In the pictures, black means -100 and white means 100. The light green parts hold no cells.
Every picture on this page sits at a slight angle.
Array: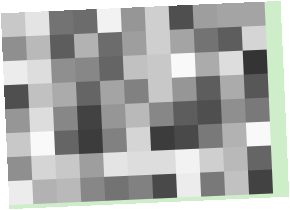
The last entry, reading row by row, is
-48
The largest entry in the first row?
90
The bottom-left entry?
85
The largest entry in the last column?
95
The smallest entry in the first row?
-38
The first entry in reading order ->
57
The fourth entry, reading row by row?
-15
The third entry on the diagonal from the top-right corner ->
34
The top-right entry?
29
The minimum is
-59
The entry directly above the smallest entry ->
67
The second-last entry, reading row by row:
51
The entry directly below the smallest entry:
-32
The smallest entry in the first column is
-38
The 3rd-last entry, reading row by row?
-5

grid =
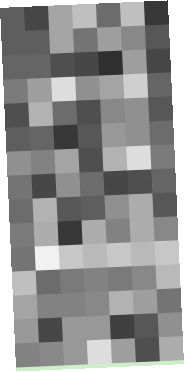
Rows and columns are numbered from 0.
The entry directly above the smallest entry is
24
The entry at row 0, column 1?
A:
-44
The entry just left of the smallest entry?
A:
-44
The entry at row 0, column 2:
29
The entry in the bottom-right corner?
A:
35
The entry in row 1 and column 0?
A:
-26
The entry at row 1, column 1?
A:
-26
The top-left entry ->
-26
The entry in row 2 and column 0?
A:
-21
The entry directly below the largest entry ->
-15
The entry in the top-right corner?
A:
-56
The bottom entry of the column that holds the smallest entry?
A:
24
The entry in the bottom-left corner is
2
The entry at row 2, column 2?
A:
-38
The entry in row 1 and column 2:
29
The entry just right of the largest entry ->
56
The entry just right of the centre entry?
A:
-44

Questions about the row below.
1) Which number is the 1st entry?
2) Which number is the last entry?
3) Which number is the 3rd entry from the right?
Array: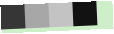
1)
-58
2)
-86
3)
31

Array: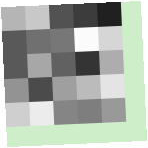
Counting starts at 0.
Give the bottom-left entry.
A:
62
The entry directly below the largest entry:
-59
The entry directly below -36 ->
-7
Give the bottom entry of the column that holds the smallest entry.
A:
20
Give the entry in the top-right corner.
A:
-75
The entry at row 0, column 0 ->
42
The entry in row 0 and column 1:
57

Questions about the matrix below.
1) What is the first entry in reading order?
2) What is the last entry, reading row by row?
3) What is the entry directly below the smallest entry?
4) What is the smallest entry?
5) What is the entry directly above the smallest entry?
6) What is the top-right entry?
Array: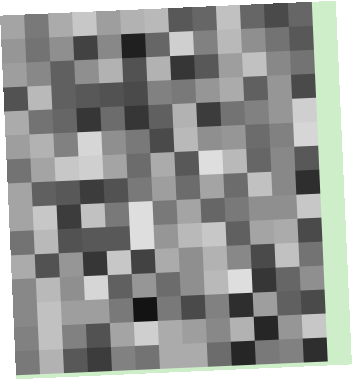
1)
29
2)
-64
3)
62
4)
-85
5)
18
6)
-20

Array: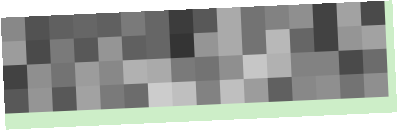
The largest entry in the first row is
33
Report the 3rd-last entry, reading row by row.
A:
12
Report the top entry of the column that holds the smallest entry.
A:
-53
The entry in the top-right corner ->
-42
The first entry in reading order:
7
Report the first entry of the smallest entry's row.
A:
22
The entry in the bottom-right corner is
12
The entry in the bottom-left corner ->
-31
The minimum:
-59
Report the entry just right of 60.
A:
50
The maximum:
60
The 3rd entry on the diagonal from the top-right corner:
2
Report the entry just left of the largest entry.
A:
-15
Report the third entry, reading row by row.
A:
-25
